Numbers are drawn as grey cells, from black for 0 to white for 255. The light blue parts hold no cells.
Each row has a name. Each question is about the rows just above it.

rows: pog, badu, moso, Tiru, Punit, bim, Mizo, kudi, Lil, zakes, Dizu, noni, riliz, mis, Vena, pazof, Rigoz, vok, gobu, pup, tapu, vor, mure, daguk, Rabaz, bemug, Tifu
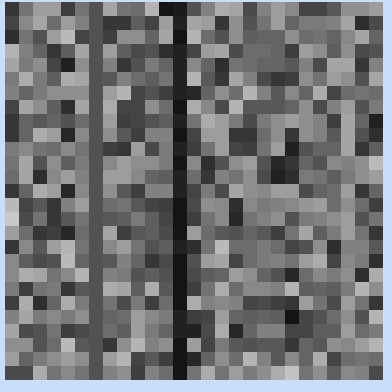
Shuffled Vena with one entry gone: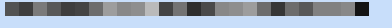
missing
[150]
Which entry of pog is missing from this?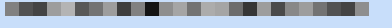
[27]

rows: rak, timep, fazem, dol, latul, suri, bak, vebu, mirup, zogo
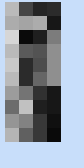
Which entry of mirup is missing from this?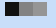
[56]
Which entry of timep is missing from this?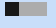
[164]
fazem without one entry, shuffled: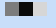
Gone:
[31]
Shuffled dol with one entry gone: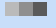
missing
[83]
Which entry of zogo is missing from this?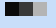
[96]
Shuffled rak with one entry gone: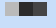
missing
[37]

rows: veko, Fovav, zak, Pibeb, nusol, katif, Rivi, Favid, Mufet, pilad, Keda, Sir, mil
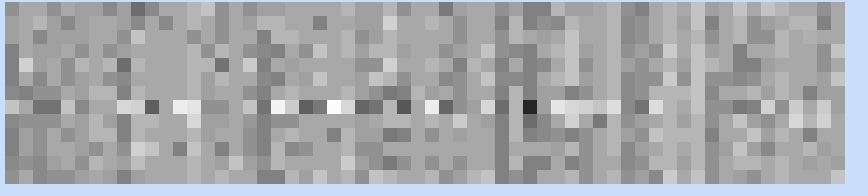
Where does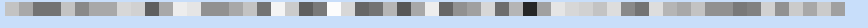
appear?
Favid
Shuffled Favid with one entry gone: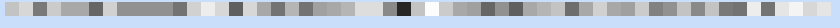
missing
[87]
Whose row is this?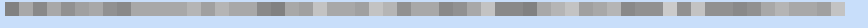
katif
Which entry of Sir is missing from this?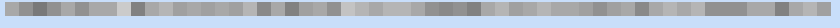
[189]
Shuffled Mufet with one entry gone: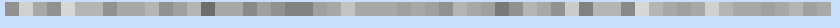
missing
[152]
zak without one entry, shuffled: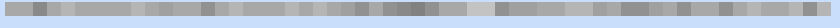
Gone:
[175]

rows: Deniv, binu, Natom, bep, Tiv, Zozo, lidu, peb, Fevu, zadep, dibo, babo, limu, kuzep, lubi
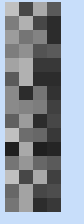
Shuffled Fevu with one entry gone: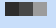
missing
[96]
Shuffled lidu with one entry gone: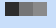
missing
[50]
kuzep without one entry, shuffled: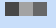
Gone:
[77]
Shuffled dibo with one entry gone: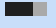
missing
[37]
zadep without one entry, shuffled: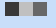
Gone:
[109]

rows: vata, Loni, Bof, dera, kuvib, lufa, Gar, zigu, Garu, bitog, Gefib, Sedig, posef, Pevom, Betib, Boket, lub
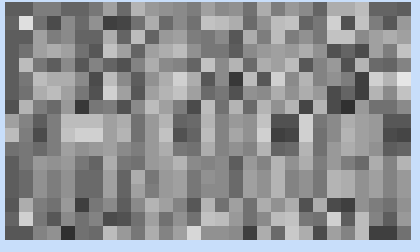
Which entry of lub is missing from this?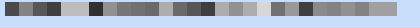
[201]
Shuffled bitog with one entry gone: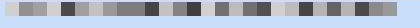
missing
[166]

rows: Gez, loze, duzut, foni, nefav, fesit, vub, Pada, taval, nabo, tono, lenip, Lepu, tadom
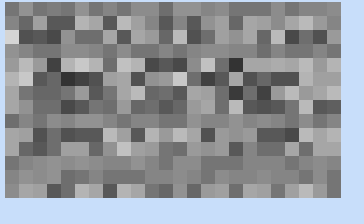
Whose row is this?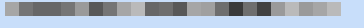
vub
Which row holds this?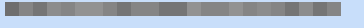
taval
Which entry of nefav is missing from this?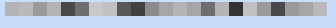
[172]
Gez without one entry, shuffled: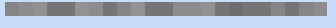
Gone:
[125]
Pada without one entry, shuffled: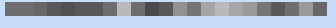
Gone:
[95]

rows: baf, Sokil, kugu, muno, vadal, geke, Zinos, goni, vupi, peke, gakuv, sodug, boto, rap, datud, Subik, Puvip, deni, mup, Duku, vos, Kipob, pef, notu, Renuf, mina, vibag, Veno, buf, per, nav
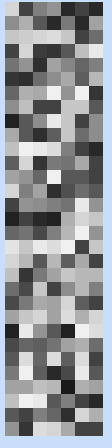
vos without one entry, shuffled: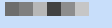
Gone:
[73]
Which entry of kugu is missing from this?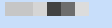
[205]
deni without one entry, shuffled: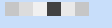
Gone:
[227]
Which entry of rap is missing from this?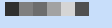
[88]
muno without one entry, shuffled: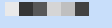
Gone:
[60]
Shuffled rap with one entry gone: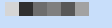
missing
[80]
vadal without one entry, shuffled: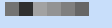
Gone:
[134]

